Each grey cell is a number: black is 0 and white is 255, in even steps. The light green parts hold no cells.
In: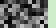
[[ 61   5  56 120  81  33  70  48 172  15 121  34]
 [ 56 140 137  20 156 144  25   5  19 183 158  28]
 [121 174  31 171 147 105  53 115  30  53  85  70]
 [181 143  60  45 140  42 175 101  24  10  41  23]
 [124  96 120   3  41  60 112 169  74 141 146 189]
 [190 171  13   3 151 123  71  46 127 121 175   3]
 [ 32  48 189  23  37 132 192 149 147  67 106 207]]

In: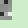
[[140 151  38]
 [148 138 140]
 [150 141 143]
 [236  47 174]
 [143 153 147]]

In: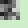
[[209  54  30  67 126]
 [211 140 119  98 117]
 [203 157 105  53 210]
 [147  32  61  99  90]
 [ 94 158  84 137 192]]

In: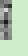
[[140 112 133]
 [ 51 131  83]
 [138 171 213]
 [152 181  94]
 [152 166  96]
 [120  97  26]
 [159 156  91]
 [144 129 134]
 [144 180  90]
 [134 163 105]]

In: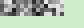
[[229 131 208 229  66 134 133 106 150  48 132  70 230 134 162 173]
 [170  84 145 186 171 107 183 120 189 110  95 158  29 222 211 229]
 [212  92 207 179  27 112 136 200 132  40 164  81 109 112  58 222]
 [ 84 137 112  72  61 123 219 135 155  86  26  72 217 224  86 208]]

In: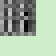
[[101 148  69 166  76 104 117  87  70]
 [ 85 145 119 105  99  79 188  68 114]
 [113 140  65 180  80 116 116  81  72]
 [ 92 161  52 196  59  86 192   2  63]
 [107 134  94 136  97 116  85 146  87]
 [ 71 179  51 180  45  67 179  16  53]
 [ 98 156  52 198  62  91 188   4  65]
 [ 99 153  60 189  68  93 177  14  72]
 [118 107 154  79 142 112 148 112 153]]

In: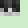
[[ 61  35  61  76  42]
 [ 45  25  50  68  30]
 [ 36 145  32 210  62]
 [192 210 184 175 199]]

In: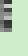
[[ 53 115  59]
 [207 138 203]
 [ 66 122  68]
 [139 136 144]
 [188 141 187]
 [ 52  99  53]
 [ 60 121  63]
 [127 146 126]]
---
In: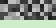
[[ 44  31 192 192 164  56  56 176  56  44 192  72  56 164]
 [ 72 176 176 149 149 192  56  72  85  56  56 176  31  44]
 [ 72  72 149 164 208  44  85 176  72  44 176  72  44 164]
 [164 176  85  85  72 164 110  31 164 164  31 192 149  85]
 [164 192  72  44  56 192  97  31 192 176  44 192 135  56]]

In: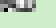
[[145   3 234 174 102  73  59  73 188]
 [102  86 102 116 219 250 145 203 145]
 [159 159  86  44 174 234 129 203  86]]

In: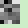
[[ 18 154 212  88  75]
 [ 88 140 140 103 103]
 [127 127 115 115 103]
 [140 127  88 103 115]
 [169   2  59 227 227]
 [212  75  31 154 154]]

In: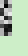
[[ 46 192 233]
 [192  59 208]
 [ 59 208 192]
 [163 220 177]
 [177  46 163]
 [208   4 121]
 [220  33  91]
 [177  17  33]
 [ 75  33  17]]

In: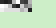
[[239 223 223 223 223 182 207  30]
 [254 239 194  57  30 207 126 155]
 [ 42  30  42 182 254  69  57 182]]

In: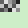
[[196  61 182  86 212]
 [ 98 225 154 113  33]
 [ 74 127  33 225 139]]

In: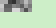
[[186 108 108 214 214 146  82 146]
 [200  95  95 133 121  95 159 121]
 [173 173  66  50 108 133 186 146]]

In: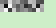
[[179  17 247 135  91 135  45  75 191  30 179]
 [122 107 218 149 165 107  91 191 179  91  75]
 [191 247  60 204 107 135 149 107  75 233 165]]

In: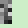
[[127  87 211]
 [ 59 127 197]
 [139 139 113]
 [153  73  87]
 [181  99  34]
 [167  46  21]]
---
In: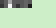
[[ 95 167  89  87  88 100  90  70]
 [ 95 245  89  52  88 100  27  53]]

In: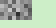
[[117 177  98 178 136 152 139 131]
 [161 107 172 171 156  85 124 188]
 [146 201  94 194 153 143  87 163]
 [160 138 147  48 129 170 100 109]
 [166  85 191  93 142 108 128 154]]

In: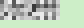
[[201 240  90 233 209 185 183 199 141 235 120 208 132 210 107]
 [198 167  92 123  96 168 202  57  94 134  73 132  94 175 157]
 [217 181 190 157 198 213 197  60 178 187 175 181 168 212 168]
 [ 82 217 157 163 146 193  87 228 230 234 149 229 139 202 206]
 [215 234  83 217 188 205 204 174 127 233  99 210 124 223 130]]

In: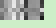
[[162 177 228 160 216  54 145 148 151  55 119]
 [159 179 231 157 182  61 149 147 153  66 117]
 [135 200 159 180  98 136 133 127 135 214 156]
 [158 180 220 137 205  80 143 145 136  77 123]
 [166 173 234 141 223  55 152 157 163  26 108]]

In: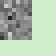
[[142 165 110 187 125 153 118 119]
 [201 168  98 125 112 132 104 101]
 [ 97 109 169 135 127  97 118 102]
 [114 152  87 150 125 134  78 147]
 [131  32 105 151 140 168 160 148]
 [142 147 150 108 134 134 143 175]
 [175 104 124  84 140 145 139 143]
 [142 101 123 150 142 140 105 151]
 [121 207 113 137 122 110 145  94]
 [112 184 135 123 145 153 125  56]]

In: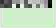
[[ 95  70 154 148 191  91 202 188 192 175 144  18  51]
 [ 61  74 243  47 240 102  77 220 118 211 155   6  90]]

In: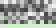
[[240 176 234 156 199 143  80 137 204 104 230 130 220 211]
 [151  90 108  96 177 108 159  88 133  87 140 221 239  83]
 [ 98 100  77 121  80  68 181 128  66 113 174 213 182  60]
 [ 84 196 129 197 135 183 240 219 158 236  74 175  86 183]
 [164 144 193 133 197 207  93 115 209 121  85  95 140 204]
 [ 76 177 118 199  83 129 224 199  90 219  74 170  87 141]]

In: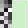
[[ 84  33 156]
 [130  87 172]
 [ 19 252 199]
 [232  60  44]
 [132  62 227]
 [209 119  47]
 [ 53 211 221]]
